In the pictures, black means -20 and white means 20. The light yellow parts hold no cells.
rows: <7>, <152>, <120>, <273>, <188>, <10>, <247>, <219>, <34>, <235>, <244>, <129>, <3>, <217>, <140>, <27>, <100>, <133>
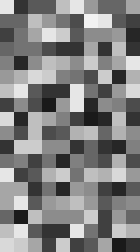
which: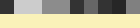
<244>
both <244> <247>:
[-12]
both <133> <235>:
[-6]

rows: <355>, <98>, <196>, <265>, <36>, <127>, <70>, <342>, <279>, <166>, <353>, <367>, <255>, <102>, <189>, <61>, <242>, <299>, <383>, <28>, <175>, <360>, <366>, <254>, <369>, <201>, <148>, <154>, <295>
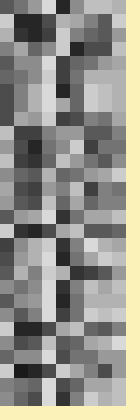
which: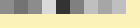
<175>
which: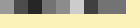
<353>

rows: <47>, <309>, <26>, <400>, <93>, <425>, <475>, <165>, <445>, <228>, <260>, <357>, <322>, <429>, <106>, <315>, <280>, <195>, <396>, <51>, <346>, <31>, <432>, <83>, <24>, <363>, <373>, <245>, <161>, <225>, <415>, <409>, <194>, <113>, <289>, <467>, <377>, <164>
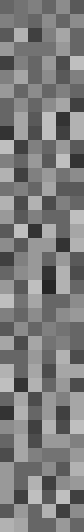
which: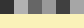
<225>
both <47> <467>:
[-6]
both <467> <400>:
[4]

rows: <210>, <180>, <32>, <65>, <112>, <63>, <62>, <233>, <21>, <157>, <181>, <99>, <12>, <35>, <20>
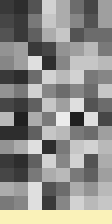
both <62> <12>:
[-1]
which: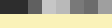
<157>
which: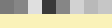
<20>
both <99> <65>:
[-11]

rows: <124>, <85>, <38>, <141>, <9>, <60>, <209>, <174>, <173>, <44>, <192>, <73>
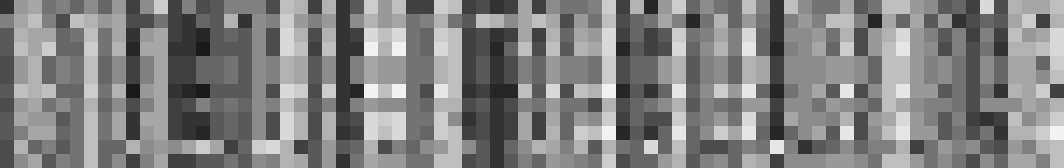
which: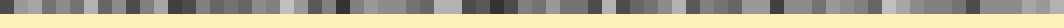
<174>
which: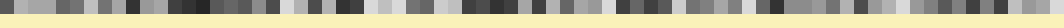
<38>
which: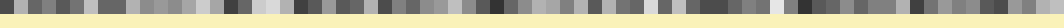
<192>

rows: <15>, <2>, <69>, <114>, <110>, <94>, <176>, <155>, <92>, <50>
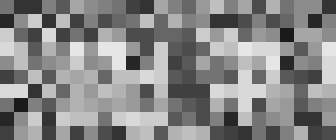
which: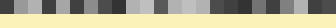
<50>

